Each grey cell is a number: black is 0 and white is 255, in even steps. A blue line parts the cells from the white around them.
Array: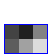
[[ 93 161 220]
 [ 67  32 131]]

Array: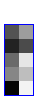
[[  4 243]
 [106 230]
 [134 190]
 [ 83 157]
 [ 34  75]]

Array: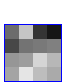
[[164 229 189 170]
 [108 197  52  22]
 [150 157 213 183]
 [ 71 115 121 128]]

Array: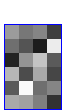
[[ 90 250 111 133]
 [169 161 127  50]
 [ 35 148 196  90]
 [155 119 133  62]
 [111  84  28 236]
 [182  76 169  70]]

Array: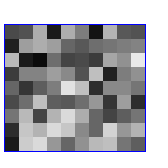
[[ 26 204 218 151 102 145 185 191 117  94]
 [ 45 198 179 218 198 137 102 211 151 179]
 [117 185  68 179 218 173 102  68  94 117]
 [ 32 158 173 158 102  88 110 117 125 131]
 [ 60 131 131 158 137  82 191  32 125 145]
 [ 74 110 191  94  88 110 151  53 158  45]
 [ 74  82 173  26 173 125  19 179  88  82]
 [102  53  94 125 226 191  45 137 137 117]
 [185  26  11 110  68  74  60 166 145 233]]

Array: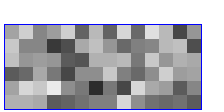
[[163 215 200 235 142 120  44 120  71 215 169 157  91 134]
 [163 207 134 157 207  99 185  99 215 105 223 185  71 150]
 [177 177 169  91  99 113 128 128 215 142 113 105 113  91]
 [192 150 157 150  91  84 177 177 185 120 200 150 177 169]
 [200 134 134  57  78 169 192 150 105 128 134 185 192  78]
 [ 91 105 169 120  71 142 142 200 128 105 142 207 157 163]]

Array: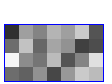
[[109 194 103 165 146  64  77]
 [ 48 159 132 180 159 202  84]
 [246 140 117 187  84 132 224]
 [109  97 146  71 152 202 187]]

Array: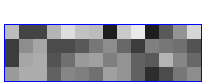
[[154 172 172  97 134 127 112 160 147  97  45  75 119 141]
 [ 60 166 172  83 112 154 160 127 147  97  89 180 134 104]
 [ 60 141 166  75  75  89 119 141 104  60 127 119 112  83]
 [188  68  68 180 221 194 188  30 201 234  30  89 147 214]]
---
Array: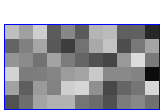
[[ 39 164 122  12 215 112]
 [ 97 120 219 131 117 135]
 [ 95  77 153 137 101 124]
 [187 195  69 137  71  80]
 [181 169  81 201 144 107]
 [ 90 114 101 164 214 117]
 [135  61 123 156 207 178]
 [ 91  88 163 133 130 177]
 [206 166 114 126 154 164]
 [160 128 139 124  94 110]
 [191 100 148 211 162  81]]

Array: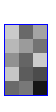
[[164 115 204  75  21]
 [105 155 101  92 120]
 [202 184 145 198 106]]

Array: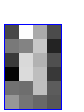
[[ 75  35  79  56  92  87]
 [170 199 178 190 191 104]
 [253 131 217 219 110 117]
 [ 72 121  58   5 113 151]]

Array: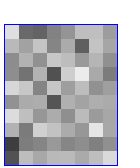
[[157 166 144 124 159 171 167 168 144 218]
 [191 195 181 169 145 174 155 229 128 190]
 [190  95 154 236 189 163 187 151 142 170]
 [148 171 189 206 158 176 143 171 134 186]
 [130 133 199  81 198  85 172 194 153 185]
 [ 99 196 145 179 132 173 151 208 133 168]
 [105 162 178 115 199 171 191 123 125 189]
 [223 185 141 142 215 146 220 178  62  82]]

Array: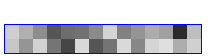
[[190 208]
 [ 43 173]
 [161 223]
 [172 213]
 [148 135]
 [129 217]
 [212 116]
 [138  86]
 [113 217]
 [109  70]
 [ 86 117]
 [142 210]
 [176 149]
 [207 199]]

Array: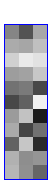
[[168 192 226 199  72 241  27 113  42 149 102]
 [ 83 166 234 162 122  97 194  68 198 142 144]
 [133 171 208 157 114  72 155 170  98 177 182]]

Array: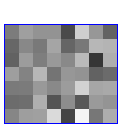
[[ 99 180 175 107 169 148 173]
 [151 183  54  98 166 154 119]
 [207 120 186 147 210  88 245]
 [ 74 101 137 151 156 141  69]
 [147 165 153 116 137  84 218]
 [147 121 126 183 153 175 160]
 [159 136 156 131 123 110 158]
 [124 103  98 158 122 108 134]]

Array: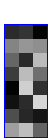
[[  4 143 187 111  49 214  21 100]
 [ 52 150  42 188 207  43  39 190]
 [ 43 132 102  60   2  17  78 159]]
